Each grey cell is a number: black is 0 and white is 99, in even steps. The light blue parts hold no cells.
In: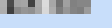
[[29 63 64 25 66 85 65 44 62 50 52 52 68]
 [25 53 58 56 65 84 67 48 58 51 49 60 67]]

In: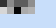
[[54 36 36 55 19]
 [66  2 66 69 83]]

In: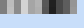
[[73 54 82 64 69 34 13 28 36 58 49]
 [74 54 82 64 68 33 12 28 36 59 49]]

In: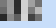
[[60 17 81 62 44 47]
 [61 18 81 48 72 41]
 [53 37 83 26 43 16]]

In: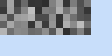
[[64 24 41 20 21 18 50 63 20 48 31 46 28]
 [63 31 52 74 19 49 47 68 45 60 33 21 22]
 [32 61 63 69 29 29 55 20 61 44 33 30 57]
 [65 51 53 21 60 23 58 19 68 54 73 43 38]
 [43 53 52 41 43 55 34 68 18 34 50 27 70]]

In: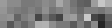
[[54 54 47 47 49 54 51 65 55 45 38 36 61 77 68 60]
 [51 48 46 50 46 56 46 50 55 48 41 49 49 46 52 58]
 [57 39 49 54 27 46 34 26 58 61 45 78 27 21 39 55]
 [34 48 40 48 68 69 55 47 47 35 49 36 54 14 32 51]]

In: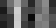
[[44 65 40 15 41 54 16 21]
 [34 80 29 27 39 50 23 10]
 [21 78 31  4 53 46 33 18]
 [21 80 24 16 47 50 30 12]]
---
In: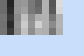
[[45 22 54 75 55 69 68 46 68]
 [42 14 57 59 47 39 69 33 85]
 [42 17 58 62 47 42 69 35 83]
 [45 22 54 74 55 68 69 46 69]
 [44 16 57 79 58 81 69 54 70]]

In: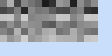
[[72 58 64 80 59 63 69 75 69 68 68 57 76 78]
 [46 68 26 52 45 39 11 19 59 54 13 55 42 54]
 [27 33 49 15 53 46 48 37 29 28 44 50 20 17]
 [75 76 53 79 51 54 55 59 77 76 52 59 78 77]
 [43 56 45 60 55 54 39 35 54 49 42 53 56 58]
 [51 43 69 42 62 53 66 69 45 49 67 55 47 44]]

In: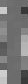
[[76 42 42 23]
 [45 43 42 42]
 [78 42 42 22]
 [44 43 42 41]
 [51 42 43 42]
 [56 42 42 52]
 [51 42 43 66]
 [34 42 44 70]
 [37 43 44 71]
 [53 42 42 49]
 [39 42 43 50]
 [80 42 42 26]]

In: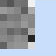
[[38 55 58 58 85]
 [40 33 45 44 93]
 [60 56 52 37 66]
 [40 48 47 55 53]
 [53 55 52 59 52]
 [50 40 45 38 66]
 [53 50 56 53 14]]

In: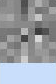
[[55 48 59 79 55 53 62 57]
 [51 56 52 31 54 67 56 43]
 [55 55 52 36 60 45 48 64]
 [61 65 54 47 62 76 54 53]
 [55 56 53 53 53 43 50 47]
 [47 46 45 71 49 24 32 46]
 [46 63 56 27 52 83 53 45]
 [64 50 46 64 52 64 53 60]
 [52 61 54 66 53 59 59 50]]

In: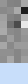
[[55 65 52 61]
 [58 51 50 65]
 [53 55 66 11]
 [62 51 48 70]
 [64 44 29 90]
 [66 54 52 59]
 [52 61 52 57]
 [65 53 60 60]
 [56 56 52 57]]

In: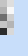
[[17 84]
 [76 86]
 [69 96]
 [43 80]
 [77 70]]
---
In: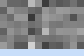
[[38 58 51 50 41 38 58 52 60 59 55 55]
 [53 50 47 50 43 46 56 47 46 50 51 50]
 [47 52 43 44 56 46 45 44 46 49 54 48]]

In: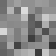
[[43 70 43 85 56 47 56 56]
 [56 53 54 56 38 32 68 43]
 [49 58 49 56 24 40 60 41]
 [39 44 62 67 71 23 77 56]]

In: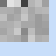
[[68 67 63 73 65 70 71]
 [67 68 72 65 65 60 62]
 [71 68 66 59 79 67 69]]

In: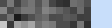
[[52 29 36 46 46 36 51 46 39 33 26 41 25]
 [77 22 63 56 64 43 50 47 30 30 21 46 18]]

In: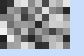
[[15 60 53 32 63 42 87 53 46 14]
 [87 43 59 61 57 16 61 80 79 74]
 [12 92 62 33 15 39 63 72 64 15]]

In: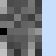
[[61 38 30 41 44 27]
 [46 47 28 38 40 27]
 [41 32 35 34 45 37]
 [75 40 19 39 64 19]]

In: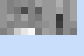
[[57 50 46 29 51 36 59 59 63 54 63]
 [57 50 53 53 50 54 56 59 24 54 55]]

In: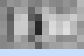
[[55 41 65 64 40 57 72 62 49 55 60 67]
 [56 40 78 79 52 15 65 84 76 84 72 57]
 [52 42 67 59 38 57 69 66 53 56 56 68]]
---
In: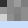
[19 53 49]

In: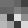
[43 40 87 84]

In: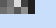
[35 50]

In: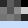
[16 33 41]

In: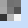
[63 47 94]

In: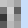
[76 81 57]
